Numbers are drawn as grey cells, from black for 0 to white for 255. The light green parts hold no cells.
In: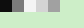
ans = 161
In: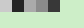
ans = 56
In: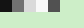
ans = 81
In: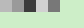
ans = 120
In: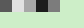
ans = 124
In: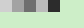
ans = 44
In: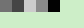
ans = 2
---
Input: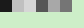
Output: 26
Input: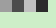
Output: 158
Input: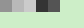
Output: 147
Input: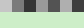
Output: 198
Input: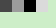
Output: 71
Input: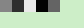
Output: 133
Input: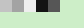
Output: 195
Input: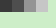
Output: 57
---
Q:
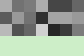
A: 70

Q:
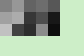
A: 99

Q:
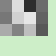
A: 221

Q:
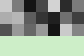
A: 211

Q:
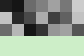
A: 161

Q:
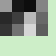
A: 22

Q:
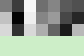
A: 133

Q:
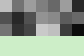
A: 104

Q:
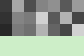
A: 144
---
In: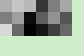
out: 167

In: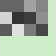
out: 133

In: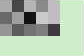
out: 190

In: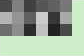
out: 119

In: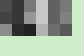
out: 120

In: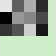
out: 43

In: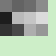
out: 139

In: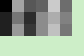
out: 109

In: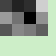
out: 207

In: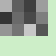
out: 157
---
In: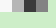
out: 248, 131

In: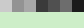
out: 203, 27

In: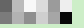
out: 101, 8

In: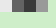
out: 233, 153

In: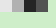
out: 230, 82

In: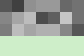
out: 86, 86
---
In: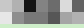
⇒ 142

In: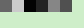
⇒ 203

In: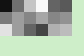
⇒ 157

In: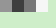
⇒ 62

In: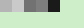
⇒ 202

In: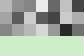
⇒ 164
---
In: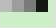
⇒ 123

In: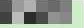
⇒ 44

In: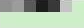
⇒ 90

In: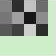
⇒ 205

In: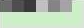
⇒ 58

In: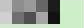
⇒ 80
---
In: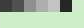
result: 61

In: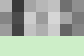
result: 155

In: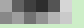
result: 136

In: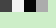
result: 67

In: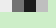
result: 237

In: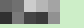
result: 48
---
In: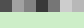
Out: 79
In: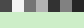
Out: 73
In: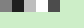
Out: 128
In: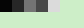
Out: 5
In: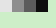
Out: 228
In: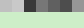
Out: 192
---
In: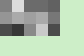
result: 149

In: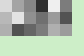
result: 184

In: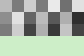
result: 142

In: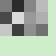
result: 73

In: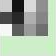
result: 71

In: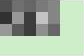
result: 49

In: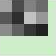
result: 88

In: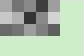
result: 200

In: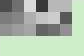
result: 123
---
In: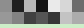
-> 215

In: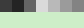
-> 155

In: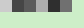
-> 47

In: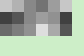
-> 157

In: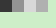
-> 216

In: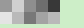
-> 110
